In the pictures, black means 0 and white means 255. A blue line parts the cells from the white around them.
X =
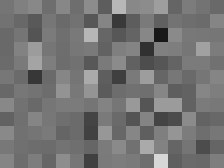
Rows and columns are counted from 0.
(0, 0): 117
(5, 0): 119
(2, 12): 138
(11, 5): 118
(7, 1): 114
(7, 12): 155
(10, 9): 113
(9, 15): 119
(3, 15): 124
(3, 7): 98
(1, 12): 115
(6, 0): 104
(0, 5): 110
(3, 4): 110
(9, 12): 149
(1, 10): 122
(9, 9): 134
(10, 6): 102
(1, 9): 93
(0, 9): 136
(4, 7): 122
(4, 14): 123
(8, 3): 119
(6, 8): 109
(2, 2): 84
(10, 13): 117
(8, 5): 107
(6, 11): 134
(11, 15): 126
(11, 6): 64
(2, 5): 121
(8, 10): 132
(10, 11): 130
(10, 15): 101

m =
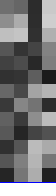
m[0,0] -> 111
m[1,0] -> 142
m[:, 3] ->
[201, 206, 176, 131, 126, 28, 180, 44, 188, 82, 170, 118, 33]
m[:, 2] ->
[44, 45, 48, 68, 40, 94, 164, 115, 142, 68, 187, 181, 173]
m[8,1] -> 59
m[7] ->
[57, 134, 115, 44]
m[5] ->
[49, 52, 94, 28]
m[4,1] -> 76
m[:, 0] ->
[111, 142, 191, 86, 65, 49, 103, 57, 97, 88, 48, 85, 37]
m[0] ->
[111, 102, 44, 201]
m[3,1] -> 52

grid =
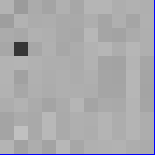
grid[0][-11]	179
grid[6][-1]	164
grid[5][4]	175
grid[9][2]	169
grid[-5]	[178, 167, 175, 172, 175, 174, 173, 165, 165, 182, 164]
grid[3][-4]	182
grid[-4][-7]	171
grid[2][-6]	167
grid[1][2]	172
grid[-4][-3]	169
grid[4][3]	174
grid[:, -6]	[167, 169, 167, 172, 171, 172, 174, 181, 175, 175, 167]
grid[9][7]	180
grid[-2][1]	192
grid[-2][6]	173
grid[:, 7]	[181, 165, 165, 182, 164, 165, 165, 170, 180, 180, 177]
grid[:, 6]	[181, 174, 183, 178, 178, 175, 173, 164, 174, 173, 176]
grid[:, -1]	[175, 176, 175, 175, 166, 165, 164, 165, 173, 173, 171]
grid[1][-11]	158
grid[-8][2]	167
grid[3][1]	54
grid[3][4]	167
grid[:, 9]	[177, 165, 171, 182, 180, 182, 182, 180, 180, 180, 173]
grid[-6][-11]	179
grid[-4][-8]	164
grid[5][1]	161
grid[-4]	[173, 178, 171, 164, 171, 181, 164, 170, 169, 180, 165]
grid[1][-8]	173

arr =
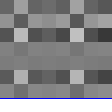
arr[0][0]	102
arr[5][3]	99
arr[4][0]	124
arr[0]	[102, 159, 100, 108, 96, 162, 100, 87]
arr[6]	[134, 112, 135, 132, 136, 110, 135, 140]
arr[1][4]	154
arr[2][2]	80
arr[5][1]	176
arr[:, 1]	[159, 93, 186, 119, 127, 176, 112]
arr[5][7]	68
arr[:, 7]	[87, 163, 56, 132, 122, 68, 140]
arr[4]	[124, 127, 123, 125, 123, 127, 124, 122]
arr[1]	[147, 93, 150, 142, 154, 88, 150, 163]

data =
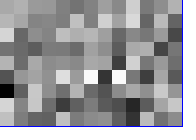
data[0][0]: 169
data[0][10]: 121
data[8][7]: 144
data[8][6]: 139
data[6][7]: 83
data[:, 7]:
[159, 208, 159, 142, 163, 52, 83, 90, 144]
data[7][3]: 110
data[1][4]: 126
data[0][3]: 152
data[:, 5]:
[115, 192, 175, 107, 137, 155, 180, 96, 124]
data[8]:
[192, 125, 100, 97, 192, 124, 139, 144, 94, 51, 187, 113, 140]
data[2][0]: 213
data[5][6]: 249
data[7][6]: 124
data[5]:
[83, 151, 163, 145, 222, 155, 249, 52, 250, 120, 62, 166, 89]
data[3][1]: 106
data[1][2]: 132
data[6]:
[2, 96, 200, 142, 111, 180, 106, 83, 140, 168, 143, 201, 149]
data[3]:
[115, 106, 93, 123, 122, 107, 161, 142, 92, 170, 175, 69, 118]
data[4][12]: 110
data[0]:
[169, 177, 154, 152, 128, 115, 130, 159, 137, 207, 121, 142, 178]
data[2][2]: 142
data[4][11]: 153
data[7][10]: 92
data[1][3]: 135

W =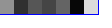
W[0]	146
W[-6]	48
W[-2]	7

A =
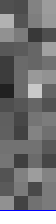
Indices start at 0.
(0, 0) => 80
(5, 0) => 60
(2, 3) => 78
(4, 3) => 113
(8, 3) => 124
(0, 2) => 130
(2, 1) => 123
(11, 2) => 107
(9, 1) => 65
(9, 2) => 131
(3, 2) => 102
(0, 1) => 76
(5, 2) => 153
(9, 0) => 96
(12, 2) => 157
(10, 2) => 114
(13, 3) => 123
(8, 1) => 71

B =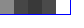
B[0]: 138
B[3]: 74
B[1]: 70

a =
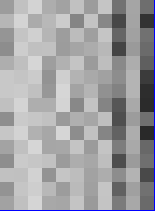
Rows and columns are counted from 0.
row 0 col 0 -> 156
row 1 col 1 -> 212
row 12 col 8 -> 141
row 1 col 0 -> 182
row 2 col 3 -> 181
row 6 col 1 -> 202
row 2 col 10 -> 113
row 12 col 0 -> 193
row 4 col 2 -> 214
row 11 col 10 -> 111
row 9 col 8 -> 98
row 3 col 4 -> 156
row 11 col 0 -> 142
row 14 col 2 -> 213
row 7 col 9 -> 169
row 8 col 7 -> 191
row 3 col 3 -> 193
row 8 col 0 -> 142
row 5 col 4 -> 207
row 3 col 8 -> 68
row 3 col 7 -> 184
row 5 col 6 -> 169
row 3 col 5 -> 165
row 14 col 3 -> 168
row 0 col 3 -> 173
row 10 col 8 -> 125
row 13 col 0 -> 147
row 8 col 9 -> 156
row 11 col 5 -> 173
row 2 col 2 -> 208
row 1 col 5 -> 133
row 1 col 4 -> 204
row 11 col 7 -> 190
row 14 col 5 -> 196
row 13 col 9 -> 160
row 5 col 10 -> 59

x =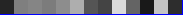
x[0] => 37
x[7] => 68
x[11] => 196
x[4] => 141
